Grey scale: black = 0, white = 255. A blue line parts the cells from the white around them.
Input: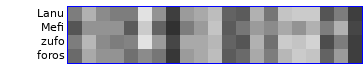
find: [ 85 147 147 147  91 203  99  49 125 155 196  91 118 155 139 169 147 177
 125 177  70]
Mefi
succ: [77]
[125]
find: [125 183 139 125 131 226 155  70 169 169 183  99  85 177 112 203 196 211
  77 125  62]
zufo
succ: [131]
[226]

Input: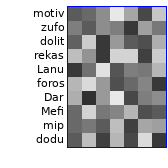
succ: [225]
[85]
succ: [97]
[204]
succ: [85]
[126]
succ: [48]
[153]
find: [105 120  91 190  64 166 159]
mip
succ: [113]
[225]

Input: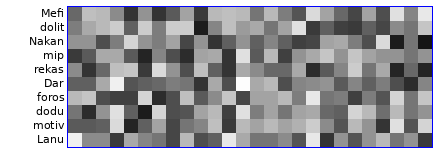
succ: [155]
[169]
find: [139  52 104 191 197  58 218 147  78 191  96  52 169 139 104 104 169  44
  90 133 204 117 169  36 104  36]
rekas
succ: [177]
[204]
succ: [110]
[185]

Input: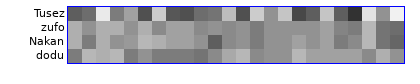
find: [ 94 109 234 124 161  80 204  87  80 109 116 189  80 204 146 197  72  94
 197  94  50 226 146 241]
Tusez
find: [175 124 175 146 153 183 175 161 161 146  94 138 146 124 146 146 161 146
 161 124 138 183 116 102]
Nakan
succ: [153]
[183]
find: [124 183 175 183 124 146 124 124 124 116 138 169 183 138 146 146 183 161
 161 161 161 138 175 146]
dodu
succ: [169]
[183]
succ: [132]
[124]

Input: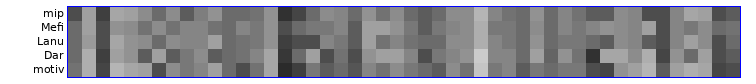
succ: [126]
[146]
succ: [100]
[146]
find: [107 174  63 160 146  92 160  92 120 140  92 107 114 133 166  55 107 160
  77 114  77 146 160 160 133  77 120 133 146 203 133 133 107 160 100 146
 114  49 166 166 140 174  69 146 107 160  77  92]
Dar
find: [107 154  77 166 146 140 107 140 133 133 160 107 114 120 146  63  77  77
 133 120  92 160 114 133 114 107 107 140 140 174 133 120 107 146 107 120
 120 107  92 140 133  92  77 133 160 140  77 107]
Lanu
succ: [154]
[77]
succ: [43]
[63]
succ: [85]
[133]

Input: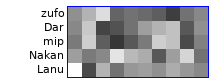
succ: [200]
[68]
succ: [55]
[88]
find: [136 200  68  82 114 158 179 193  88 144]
Dar
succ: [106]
[94]
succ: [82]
[114]
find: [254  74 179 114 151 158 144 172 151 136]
Lanu

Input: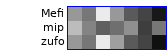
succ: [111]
[144]
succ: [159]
[90]
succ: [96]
[111]

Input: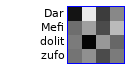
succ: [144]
[75]
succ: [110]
[160]
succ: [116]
[144]
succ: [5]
[152]
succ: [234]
[60]
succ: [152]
[103]

